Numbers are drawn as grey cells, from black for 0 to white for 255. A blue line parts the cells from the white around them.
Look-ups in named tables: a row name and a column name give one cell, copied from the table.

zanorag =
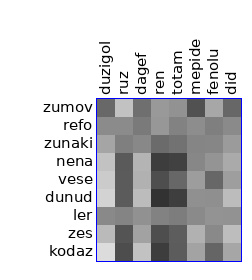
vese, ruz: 91
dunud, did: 188
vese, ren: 78
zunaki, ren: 107
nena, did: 170
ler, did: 146
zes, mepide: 177
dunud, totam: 62
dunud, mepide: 144
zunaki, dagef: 136
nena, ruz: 90
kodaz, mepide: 163
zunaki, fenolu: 134
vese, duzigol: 203
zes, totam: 93

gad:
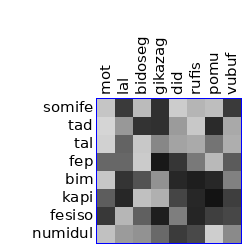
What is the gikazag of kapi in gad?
176
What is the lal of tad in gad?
152
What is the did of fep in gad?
54
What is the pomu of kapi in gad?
19
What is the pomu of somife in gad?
190
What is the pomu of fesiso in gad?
63
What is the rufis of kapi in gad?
39
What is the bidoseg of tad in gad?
51
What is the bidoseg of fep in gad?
203
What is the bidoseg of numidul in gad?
146
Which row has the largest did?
somife

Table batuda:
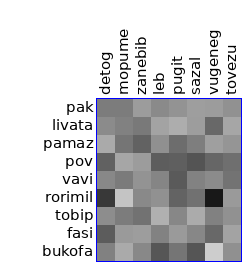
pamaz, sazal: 126
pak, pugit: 147
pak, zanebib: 156
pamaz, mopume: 117
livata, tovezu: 166
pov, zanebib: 156
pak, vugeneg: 156

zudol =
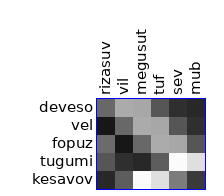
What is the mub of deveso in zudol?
40
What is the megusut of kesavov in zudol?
251
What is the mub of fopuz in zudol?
86
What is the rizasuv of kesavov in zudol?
40
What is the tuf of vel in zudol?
167
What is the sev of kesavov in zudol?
124
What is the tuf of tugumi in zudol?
93
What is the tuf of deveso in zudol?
86
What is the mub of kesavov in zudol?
58
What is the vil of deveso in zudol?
171
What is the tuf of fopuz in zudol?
171
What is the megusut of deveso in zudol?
167
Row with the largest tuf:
kesavov

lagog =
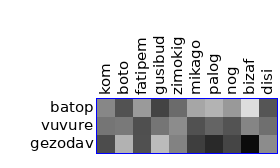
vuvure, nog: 83
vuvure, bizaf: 133
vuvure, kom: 117
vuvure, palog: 100
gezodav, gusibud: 187
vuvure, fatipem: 79
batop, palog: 179
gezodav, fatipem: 80
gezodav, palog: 41
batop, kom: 135
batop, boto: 82
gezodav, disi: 140
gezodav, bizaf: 11
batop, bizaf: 221
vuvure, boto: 121
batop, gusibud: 67
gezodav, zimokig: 130
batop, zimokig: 107
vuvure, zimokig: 140
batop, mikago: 166
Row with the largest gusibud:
gezodav

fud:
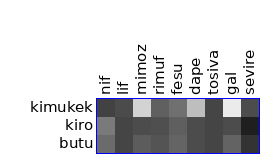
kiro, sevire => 31
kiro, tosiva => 69
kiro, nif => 122
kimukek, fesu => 112
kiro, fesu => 95
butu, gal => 99

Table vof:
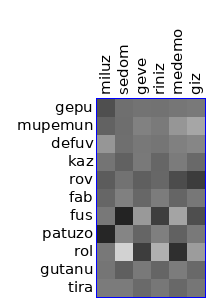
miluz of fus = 120
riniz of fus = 62
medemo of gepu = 118
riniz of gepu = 114
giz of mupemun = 166
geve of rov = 95
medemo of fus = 164
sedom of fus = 35
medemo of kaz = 123
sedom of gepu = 111
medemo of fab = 101
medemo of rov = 76
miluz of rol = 120
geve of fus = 153
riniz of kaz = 102

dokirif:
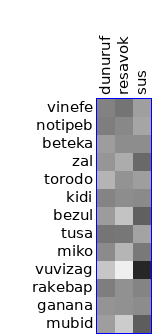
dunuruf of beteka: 157
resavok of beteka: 141
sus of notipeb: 165
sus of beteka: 141
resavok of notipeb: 136
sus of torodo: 158
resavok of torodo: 147
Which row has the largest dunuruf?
vuvizag

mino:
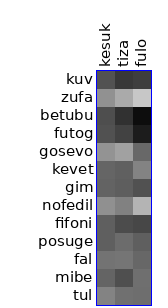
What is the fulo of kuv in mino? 62
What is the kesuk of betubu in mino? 78
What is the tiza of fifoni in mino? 76
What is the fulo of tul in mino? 110
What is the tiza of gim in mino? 94
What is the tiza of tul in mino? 112
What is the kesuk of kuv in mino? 82
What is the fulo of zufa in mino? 199
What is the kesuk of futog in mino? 81
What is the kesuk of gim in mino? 99
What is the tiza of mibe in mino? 79
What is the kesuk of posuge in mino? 95
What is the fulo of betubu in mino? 13
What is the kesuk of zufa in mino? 145
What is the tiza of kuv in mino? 56
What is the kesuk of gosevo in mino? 147
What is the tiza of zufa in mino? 170
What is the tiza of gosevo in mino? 161
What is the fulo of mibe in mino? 111
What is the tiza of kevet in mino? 96

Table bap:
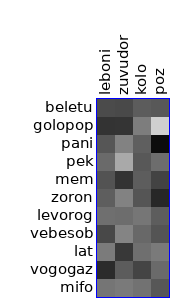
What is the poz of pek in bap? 109
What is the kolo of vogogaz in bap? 68
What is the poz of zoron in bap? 39
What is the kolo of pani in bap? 95
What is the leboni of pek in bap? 106
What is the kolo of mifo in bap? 114
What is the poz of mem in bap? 67
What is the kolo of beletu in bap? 92
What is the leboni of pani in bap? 86
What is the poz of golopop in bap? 207
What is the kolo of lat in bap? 111
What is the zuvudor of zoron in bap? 130
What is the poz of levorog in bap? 93
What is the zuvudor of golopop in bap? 52
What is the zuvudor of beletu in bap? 73
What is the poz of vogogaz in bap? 106
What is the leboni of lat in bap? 123
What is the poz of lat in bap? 122
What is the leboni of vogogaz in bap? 43
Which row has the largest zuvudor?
pek

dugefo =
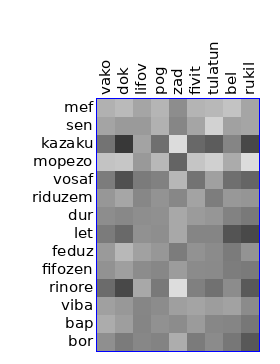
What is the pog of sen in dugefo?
177
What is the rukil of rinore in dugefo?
89
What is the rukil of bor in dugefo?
88
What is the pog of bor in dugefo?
131
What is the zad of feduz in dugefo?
124
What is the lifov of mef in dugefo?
165
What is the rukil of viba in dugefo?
139
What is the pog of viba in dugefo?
140
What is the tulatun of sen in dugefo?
210
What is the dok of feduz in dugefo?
184
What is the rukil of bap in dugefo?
119
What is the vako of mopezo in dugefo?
195
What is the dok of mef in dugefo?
186
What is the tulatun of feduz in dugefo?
139
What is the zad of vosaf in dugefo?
183
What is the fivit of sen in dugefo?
165
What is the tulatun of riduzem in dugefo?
125
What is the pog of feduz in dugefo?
151

